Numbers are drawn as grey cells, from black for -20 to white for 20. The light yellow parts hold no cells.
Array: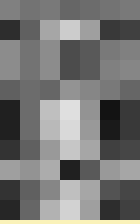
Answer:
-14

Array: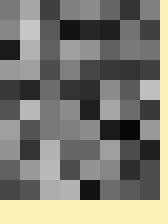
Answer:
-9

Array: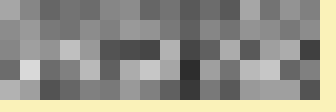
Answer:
8

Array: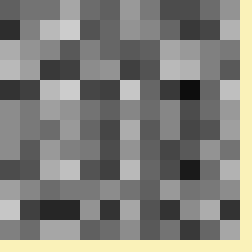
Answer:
0

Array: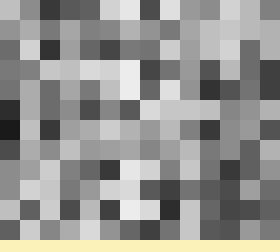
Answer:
-5
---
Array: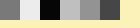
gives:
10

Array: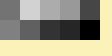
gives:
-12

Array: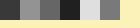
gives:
-15

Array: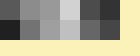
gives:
10

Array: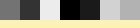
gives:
-16

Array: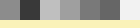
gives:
-1

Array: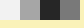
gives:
6

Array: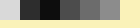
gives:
-8

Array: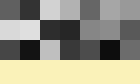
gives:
-8
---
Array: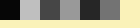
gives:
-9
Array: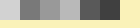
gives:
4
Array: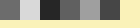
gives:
-14
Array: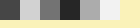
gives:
-2
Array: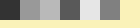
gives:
9
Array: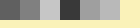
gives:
11
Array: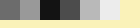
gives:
-17
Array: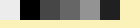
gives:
-9
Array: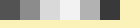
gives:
14
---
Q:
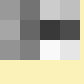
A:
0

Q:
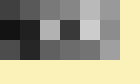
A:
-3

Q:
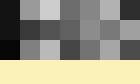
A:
-2

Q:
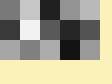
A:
7

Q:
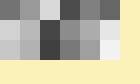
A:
-1

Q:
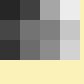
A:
-3

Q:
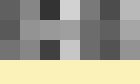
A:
-3

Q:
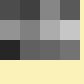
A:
-5
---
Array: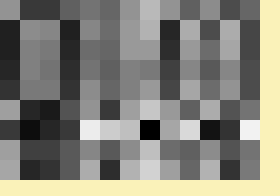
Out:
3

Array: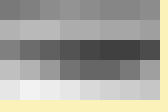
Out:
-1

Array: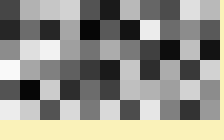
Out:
-9

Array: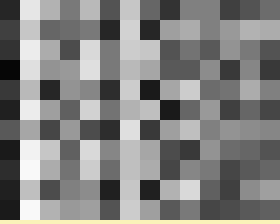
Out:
-14

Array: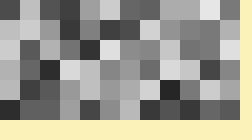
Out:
-8

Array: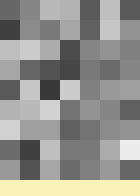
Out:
-4

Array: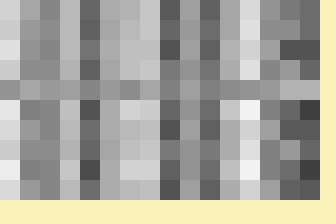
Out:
13

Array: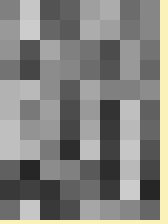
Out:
0

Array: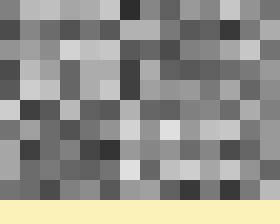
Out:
0
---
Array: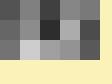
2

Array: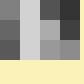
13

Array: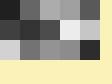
-12

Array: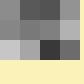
-1

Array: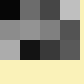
3

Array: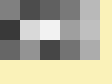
14

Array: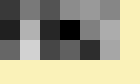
8
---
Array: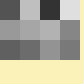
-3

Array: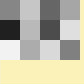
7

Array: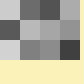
0

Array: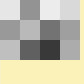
-5

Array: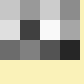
0

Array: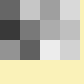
-5
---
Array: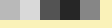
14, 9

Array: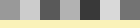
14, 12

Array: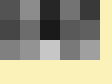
11, 5

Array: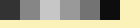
11, 4

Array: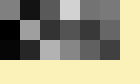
13, 8

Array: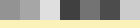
15, 12

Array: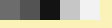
18, 11

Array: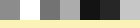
20, 11
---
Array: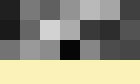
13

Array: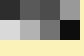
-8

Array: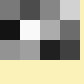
7

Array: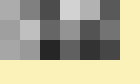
-4

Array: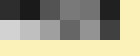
-7

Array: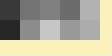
0

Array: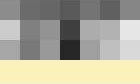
3

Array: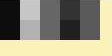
-4

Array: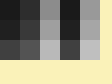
5
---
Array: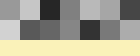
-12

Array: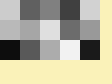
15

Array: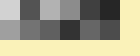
-12

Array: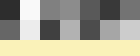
-8

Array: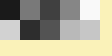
-7

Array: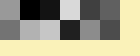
-15

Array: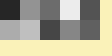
-9

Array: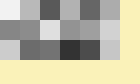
3

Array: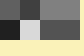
14

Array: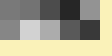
7
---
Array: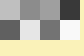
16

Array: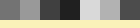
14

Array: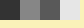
1

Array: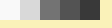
-2

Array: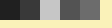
11

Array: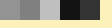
10

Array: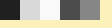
19

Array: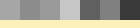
-5
